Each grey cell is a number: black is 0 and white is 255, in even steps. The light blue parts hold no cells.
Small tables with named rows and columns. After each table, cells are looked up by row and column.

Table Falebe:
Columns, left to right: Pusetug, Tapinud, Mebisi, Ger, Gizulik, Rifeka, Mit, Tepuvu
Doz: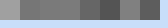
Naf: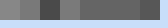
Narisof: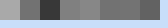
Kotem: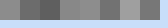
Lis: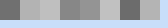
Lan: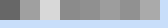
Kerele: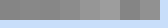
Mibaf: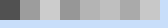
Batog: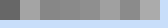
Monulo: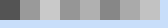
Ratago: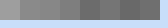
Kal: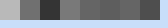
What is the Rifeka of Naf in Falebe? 100
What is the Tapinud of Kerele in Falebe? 136
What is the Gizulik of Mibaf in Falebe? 180
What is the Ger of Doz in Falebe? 123
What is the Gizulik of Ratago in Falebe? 108
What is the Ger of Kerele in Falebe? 140
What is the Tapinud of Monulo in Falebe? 154
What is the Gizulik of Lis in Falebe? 148
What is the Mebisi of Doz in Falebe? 122
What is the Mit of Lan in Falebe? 145
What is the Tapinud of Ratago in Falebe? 138
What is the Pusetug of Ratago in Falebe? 158
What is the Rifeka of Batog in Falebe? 160
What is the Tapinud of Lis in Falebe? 179
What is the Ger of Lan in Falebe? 139
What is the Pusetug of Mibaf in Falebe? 81
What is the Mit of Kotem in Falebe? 159
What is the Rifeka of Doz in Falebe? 84
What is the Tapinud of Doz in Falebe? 118

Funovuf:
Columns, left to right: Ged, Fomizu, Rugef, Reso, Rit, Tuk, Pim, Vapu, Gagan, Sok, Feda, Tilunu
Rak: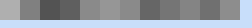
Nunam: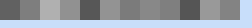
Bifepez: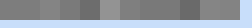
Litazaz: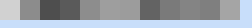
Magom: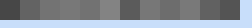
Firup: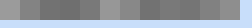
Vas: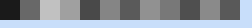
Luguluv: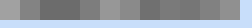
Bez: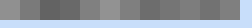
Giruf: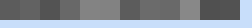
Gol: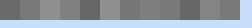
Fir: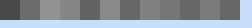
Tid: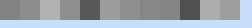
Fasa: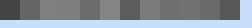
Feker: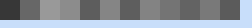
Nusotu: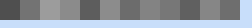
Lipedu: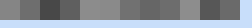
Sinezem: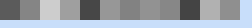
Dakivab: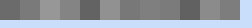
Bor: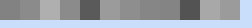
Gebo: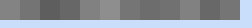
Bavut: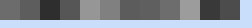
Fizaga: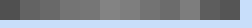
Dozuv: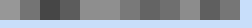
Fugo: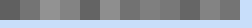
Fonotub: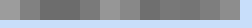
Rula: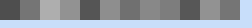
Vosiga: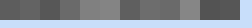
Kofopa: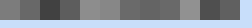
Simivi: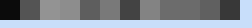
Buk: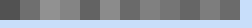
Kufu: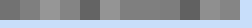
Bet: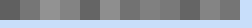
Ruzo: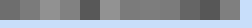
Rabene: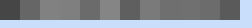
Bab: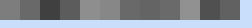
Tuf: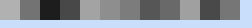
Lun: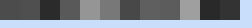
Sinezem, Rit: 71
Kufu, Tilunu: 133
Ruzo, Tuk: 146
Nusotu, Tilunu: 110
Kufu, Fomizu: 127
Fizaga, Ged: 80
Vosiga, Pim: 95
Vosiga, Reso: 106
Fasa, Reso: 126
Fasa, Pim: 92
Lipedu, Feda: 87
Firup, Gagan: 121
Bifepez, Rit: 109
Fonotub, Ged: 156
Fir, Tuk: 137
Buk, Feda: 125

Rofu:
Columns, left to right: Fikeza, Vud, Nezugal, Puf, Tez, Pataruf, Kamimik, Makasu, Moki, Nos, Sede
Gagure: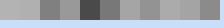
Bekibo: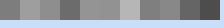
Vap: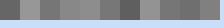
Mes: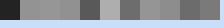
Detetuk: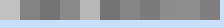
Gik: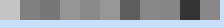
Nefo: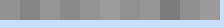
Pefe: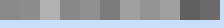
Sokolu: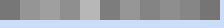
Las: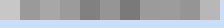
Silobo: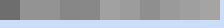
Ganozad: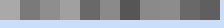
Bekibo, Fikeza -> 125
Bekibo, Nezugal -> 142
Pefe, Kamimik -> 160
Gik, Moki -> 134
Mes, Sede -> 122
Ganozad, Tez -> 105
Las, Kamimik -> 122
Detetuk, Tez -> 184
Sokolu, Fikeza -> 119
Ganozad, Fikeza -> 169
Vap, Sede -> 128
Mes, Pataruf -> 174
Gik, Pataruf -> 151
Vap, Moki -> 118
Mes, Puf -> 145
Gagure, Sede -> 139
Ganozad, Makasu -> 138
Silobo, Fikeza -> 110
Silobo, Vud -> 147
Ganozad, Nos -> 105

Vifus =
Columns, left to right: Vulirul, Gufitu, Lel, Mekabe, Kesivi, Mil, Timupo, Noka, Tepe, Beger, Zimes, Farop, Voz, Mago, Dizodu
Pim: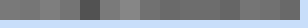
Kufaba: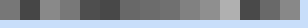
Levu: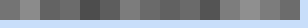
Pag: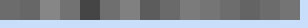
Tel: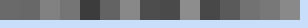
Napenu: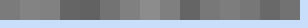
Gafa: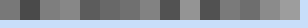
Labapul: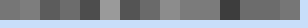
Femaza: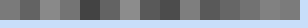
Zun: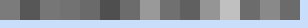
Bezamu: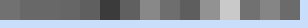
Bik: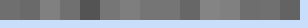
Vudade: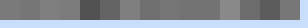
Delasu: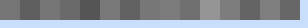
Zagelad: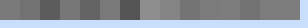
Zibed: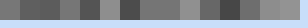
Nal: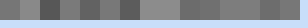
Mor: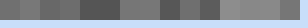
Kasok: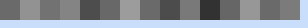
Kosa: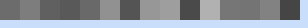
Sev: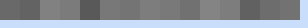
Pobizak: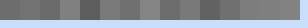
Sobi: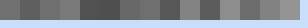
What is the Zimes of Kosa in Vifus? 177
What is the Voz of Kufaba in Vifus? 73
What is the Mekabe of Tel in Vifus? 117
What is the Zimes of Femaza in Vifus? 89
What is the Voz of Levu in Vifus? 143
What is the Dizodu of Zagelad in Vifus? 125
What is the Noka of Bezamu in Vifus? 136
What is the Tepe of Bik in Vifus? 117
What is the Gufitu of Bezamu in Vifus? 104

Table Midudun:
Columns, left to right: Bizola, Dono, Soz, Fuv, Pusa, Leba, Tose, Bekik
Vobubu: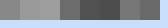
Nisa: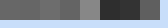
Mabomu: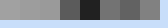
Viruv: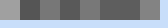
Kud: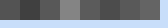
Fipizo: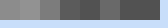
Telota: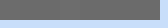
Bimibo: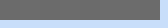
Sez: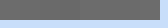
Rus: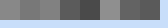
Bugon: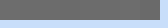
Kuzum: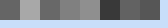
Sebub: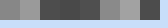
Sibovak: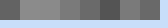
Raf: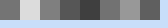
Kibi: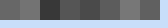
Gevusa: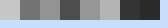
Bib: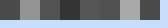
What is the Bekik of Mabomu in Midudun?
129
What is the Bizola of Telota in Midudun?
108
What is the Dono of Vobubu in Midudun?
153
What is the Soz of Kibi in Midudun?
56
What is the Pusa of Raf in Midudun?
63
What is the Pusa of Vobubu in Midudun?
81
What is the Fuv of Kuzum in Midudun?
128
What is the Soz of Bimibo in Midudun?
107
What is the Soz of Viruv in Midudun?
119
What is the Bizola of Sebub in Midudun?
135
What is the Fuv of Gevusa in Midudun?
77
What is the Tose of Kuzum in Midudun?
98
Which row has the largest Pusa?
Gevusa

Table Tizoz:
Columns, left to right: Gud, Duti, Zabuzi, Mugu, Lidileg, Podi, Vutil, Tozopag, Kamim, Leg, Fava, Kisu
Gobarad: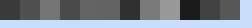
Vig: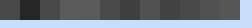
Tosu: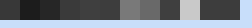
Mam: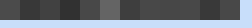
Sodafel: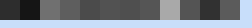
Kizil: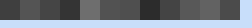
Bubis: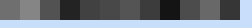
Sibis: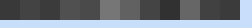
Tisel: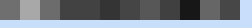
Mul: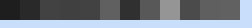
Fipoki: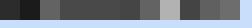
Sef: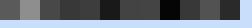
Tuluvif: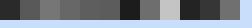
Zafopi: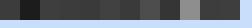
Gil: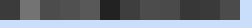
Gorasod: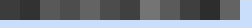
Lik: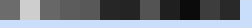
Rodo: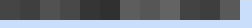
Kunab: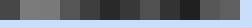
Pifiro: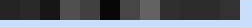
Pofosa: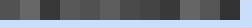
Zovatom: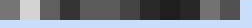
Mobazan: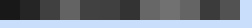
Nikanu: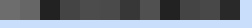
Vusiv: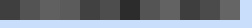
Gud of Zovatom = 117
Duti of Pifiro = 41
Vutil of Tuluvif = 28
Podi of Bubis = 72
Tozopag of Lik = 83
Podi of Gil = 34
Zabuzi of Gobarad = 117
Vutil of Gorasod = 64
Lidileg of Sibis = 74
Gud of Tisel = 111
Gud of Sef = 90
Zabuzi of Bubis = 82
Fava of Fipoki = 96
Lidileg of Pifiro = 64
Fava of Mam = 57
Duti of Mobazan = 37
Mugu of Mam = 49
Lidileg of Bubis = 65
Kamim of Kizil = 68
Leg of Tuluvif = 35
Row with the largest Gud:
Zovatom

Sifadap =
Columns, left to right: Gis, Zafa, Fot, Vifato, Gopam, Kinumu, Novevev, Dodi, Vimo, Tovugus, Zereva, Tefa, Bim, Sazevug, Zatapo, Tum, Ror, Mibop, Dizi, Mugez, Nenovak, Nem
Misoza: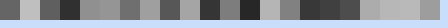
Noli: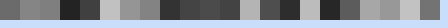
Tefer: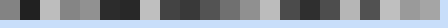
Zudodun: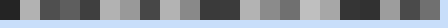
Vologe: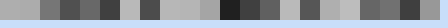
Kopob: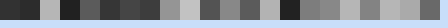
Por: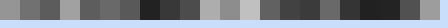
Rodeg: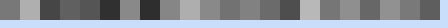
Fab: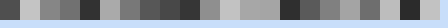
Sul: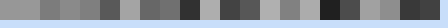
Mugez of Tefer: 191
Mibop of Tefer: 182
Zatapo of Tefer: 75
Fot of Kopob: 182
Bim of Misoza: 39
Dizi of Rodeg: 103
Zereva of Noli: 75
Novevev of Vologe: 185
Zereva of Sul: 174
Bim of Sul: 87
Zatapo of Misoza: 129
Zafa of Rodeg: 175
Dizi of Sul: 161
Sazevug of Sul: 176
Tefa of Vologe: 32
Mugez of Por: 35
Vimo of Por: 56
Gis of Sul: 151

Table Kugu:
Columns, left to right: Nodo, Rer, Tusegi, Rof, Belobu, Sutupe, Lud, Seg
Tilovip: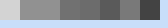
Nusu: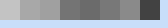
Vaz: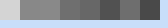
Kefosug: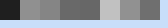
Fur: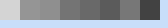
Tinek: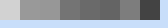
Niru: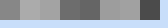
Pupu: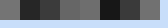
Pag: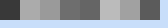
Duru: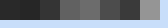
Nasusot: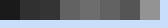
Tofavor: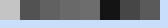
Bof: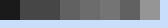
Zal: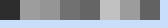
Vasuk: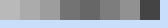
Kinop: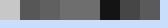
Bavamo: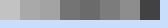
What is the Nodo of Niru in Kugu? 135
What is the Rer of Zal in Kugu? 157
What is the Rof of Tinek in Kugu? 116
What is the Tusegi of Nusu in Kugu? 160
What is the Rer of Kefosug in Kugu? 144
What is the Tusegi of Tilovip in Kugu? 145
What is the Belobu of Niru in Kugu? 101
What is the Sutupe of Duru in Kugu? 76
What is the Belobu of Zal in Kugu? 101

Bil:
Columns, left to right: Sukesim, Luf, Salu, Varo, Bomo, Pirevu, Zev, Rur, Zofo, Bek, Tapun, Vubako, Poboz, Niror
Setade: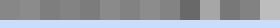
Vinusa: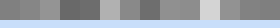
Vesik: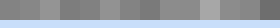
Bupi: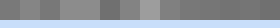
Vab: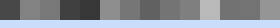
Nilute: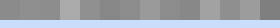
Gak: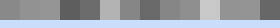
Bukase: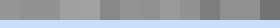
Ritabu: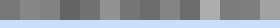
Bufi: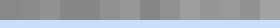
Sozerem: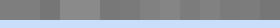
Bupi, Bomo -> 140
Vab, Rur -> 97
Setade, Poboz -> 130
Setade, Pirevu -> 138
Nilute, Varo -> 170
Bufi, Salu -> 146
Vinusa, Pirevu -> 177
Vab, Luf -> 130
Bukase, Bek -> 146
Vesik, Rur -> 122
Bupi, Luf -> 133
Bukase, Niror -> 115
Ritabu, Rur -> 108
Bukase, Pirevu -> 136
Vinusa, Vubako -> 146

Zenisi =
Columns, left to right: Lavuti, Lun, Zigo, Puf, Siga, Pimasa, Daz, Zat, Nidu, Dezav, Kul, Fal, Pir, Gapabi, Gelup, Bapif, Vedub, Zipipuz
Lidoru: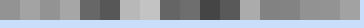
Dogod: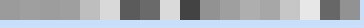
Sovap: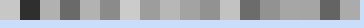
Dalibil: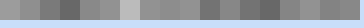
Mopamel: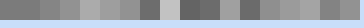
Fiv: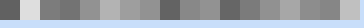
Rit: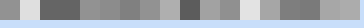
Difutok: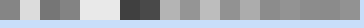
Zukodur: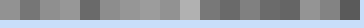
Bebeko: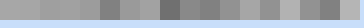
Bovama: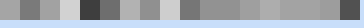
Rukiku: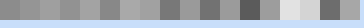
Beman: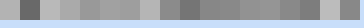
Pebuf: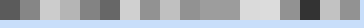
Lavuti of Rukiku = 140
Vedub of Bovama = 157
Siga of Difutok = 233
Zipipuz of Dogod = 146
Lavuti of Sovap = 199
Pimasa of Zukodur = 141
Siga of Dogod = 190
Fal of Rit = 144
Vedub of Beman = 188
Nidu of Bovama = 206
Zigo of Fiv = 124
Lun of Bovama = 122
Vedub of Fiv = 134
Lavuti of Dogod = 155
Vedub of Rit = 167
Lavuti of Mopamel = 123
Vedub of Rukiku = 109
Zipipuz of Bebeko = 181
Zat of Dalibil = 146

